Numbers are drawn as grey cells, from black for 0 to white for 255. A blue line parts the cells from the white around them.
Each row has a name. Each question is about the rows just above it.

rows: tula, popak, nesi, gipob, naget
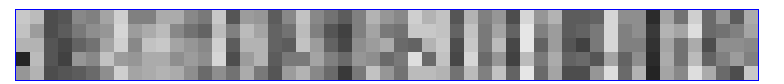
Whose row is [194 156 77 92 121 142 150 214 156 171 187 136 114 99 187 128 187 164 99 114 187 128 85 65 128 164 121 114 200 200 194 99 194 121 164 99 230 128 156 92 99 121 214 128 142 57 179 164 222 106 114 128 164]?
popak
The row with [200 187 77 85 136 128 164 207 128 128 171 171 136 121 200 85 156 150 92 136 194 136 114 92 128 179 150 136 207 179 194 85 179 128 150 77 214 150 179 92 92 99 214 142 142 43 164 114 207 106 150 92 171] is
tula

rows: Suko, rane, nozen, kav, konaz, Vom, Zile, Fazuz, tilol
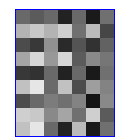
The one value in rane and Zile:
[112]
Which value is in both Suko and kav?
[91]
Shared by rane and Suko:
[112]

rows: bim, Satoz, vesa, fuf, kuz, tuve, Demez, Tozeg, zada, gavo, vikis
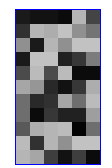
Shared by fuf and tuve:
[55]
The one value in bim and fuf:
[26]
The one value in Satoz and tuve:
[173]
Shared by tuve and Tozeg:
[55]
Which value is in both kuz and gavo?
[187]
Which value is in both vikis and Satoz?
[181]
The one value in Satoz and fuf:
[194]

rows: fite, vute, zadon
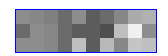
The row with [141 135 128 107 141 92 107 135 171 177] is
fite
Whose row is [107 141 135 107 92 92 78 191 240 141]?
vute
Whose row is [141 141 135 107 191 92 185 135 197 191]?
zadon

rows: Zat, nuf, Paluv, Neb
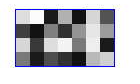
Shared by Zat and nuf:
[18]
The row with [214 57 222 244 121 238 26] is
Paluv
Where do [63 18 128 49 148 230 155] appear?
nuf
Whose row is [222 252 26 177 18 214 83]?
Zat
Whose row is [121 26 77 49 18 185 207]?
Neb

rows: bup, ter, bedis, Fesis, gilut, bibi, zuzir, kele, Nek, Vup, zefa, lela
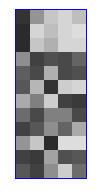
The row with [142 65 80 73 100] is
Fesis
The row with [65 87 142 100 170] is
Nek
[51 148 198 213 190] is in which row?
bup
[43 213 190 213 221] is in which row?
ter

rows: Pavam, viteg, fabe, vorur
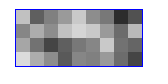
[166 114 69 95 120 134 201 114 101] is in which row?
fabe
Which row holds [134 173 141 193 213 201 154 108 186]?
viteg
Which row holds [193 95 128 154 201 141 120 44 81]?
Pavam

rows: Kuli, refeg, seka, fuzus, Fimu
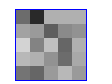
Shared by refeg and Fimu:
[154]
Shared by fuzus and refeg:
[146]
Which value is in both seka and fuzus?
[176]
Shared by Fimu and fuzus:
[184]
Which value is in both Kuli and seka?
[176]
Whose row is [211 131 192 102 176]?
seka

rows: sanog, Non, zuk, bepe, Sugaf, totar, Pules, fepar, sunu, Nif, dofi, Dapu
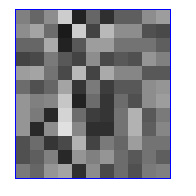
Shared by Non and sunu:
[141]
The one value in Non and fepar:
[108]
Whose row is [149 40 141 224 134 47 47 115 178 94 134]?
sunu
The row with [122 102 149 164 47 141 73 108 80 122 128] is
Dapu
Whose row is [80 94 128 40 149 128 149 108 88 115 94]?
dofi

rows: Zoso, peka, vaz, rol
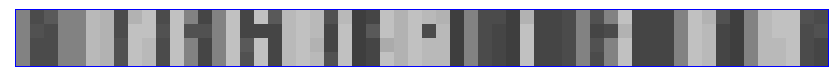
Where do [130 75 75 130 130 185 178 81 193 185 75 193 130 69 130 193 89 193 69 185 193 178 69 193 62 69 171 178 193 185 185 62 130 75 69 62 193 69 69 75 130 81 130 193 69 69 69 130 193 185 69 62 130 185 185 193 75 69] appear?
vaz
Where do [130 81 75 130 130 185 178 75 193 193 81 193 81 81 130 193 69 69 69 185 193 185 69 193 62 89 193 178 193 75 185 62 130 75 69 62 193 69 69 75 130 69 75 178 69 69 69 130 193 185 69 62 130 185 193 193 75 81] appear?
peka

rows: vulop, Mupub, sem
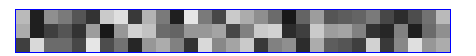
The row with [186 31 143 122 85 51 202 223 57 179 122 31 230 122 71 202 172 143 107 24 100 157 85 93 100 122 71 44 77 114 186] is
vulop
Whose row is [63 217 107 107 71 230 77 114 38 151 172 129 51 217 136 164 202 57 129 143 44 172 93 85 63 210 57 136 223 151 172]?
sem
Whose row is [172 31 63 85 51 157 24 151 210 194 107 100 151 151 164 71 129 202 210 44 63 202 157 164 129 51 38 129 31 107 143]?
Mupub

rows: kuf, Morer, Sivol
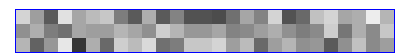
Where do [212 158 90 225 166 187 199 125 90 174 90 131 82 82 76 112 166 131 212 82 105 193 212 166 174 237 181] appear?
kuf
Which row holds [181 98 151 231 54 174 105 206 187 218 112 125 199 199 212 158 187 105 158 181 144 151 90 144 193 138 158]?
Sivol
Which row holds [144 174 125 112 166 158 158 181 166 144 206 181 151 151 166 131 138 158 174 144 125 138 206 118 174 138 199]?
Morer

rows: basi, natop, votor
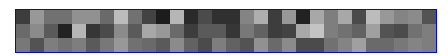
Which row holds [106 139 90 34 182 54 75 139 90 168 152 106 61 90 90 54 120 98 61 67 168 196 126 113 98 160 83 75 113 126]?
natop
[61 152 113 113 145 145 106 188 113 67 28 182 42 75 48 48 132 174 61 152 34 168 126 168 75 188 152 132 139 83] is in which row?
basi
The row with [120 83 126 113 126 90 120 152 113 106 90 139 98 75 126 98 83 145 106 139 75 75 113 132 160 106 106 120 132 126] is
votor

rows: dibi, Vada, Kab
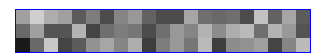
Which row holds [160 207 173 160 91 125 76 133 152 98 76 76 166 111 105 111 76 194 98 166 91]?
dibi
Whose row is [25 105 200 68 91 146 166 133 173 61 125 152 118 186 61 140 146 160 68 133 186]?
Kab

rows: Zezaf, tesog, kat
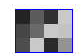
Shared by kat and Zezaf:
[201]
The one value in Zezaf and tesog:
[201]
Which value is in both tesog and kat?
[201]
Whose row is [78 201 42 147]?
kat

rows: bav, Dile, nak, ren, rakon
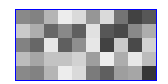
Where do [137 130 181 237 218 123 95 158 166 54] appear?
rakon
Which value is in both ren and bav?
[237]

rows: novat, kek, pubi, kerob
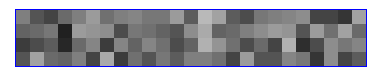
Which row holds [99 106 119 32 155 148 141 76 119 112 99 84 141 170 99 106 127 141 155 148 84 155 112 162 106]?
kek
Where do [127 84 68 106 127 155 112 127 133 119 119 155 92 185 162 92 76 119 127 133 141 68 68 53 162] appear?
novat

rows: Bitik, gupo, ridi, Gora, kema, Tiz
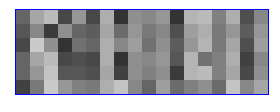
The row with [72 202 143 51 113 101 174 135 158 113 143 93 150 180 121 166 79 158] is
ridi
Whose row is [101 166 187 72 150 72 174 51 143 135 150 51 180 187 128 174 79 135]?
Bitik
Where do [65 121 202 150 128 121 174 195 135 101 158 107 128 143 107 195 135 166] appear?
Tiz
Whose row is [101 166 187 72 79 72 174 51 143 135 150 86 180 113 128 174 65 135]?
Gora
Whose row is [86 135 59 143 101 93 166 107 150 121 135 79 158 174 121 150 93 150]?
gupo

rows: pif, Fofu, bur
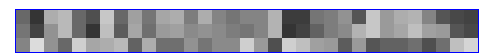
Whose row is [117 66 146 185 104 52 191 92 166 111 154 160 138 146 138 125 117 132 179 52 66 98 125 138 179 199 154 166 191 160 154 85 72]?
Fofu
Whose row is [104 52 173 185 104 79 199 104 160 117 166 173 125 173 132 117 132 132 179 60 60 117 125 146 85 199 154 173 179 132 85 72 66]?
pif

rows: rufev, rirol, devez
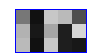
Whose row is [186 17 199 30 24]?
devez
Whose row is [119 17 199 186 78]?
rufev

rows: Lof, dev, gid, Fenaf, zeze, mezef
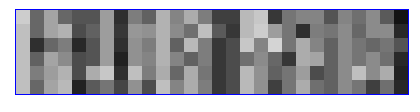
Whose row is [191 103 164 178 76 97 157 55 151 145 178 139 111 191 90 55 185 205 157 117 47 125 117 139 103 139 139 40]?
dev
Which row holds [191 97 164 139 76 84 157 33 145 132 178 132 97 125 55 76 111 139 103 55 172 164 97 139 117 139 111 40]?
Fenaf
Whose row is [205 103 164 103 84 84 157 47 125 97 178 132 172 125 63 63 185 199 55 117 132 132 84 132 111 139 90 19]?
Lof
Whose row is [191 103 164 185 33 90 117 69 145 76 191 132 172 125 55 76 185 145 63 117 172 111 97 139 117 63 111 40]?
mezef
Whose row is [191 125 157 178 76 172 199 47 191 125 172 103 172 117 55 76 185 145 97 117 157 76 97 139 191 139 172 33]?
zeze

